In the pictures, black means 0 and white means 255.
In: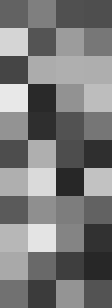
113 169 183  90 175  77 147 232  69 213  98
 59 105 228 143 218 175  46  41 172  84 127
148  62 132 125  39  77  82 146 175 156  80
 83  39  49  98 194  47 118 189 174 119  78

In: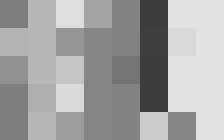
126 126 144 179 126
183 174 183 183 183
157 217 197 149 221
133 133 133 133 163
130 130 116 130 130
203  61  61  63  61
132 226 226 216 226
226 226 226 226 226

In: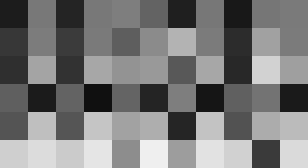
207  84  95  47  55  28
220 191  27 164 124 120
203  85  99  50  59  36
229 197  16 167 122 120
141 162 100 147  94 126
239 174  36 153 139  99
157  37 126  88 179  31
226 195  21 167 123 119
209  82  96  40  44  24
 58 172 115 210 161 118
218 187  26 159 123 122

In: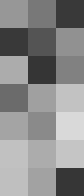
191 193 164 107 172  57 151
162 172 138 160  53  84 120
 54 197 217 194 129 145  57

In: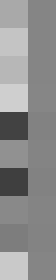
201 125 137  63 145  66 207 183 196 169
133 131 132 130 132 130 134 133 133 133

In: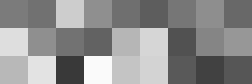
184 222 123
227 143 113
 57 114 205
250  98 143
196 182 111
211 214  93
 89  81 118
 65 133 142
 86 151 104
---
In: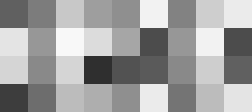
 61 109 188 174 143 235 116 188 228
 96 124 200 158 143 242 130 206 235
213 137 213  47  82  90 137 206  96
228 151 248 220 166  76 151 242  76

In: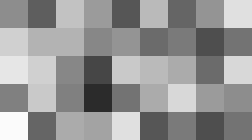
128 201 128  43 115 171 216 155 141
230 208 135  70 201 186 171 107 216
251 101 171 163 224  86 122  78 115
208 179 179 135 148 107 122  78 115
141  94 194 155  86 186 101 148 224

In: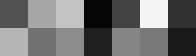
181 113 140  32 133 120  24
 82 166 195   5  67 244  48

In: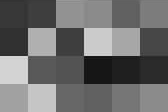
 48 175  62 203 167  70
210  89  83  22  30  42
161 197 102  96 117 138
 54  62 146 138  96 124

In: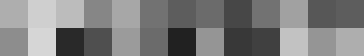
141 214  41  79 155 107  33 149  56  64 194 149 174
174 207 188 134 167 114  93 107  71 114 161  87  93

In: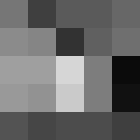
139 133  50  96 111
 83  70  76  76  63
118  63  90  90 103
153 146 202 125  17
159 159 214 125  11
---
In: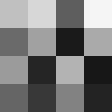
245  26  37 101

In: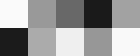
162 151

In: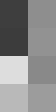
142  60

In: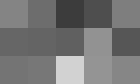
126 146 210

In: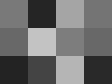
116 125  68

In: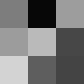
157 186 211

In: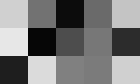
196 119 128
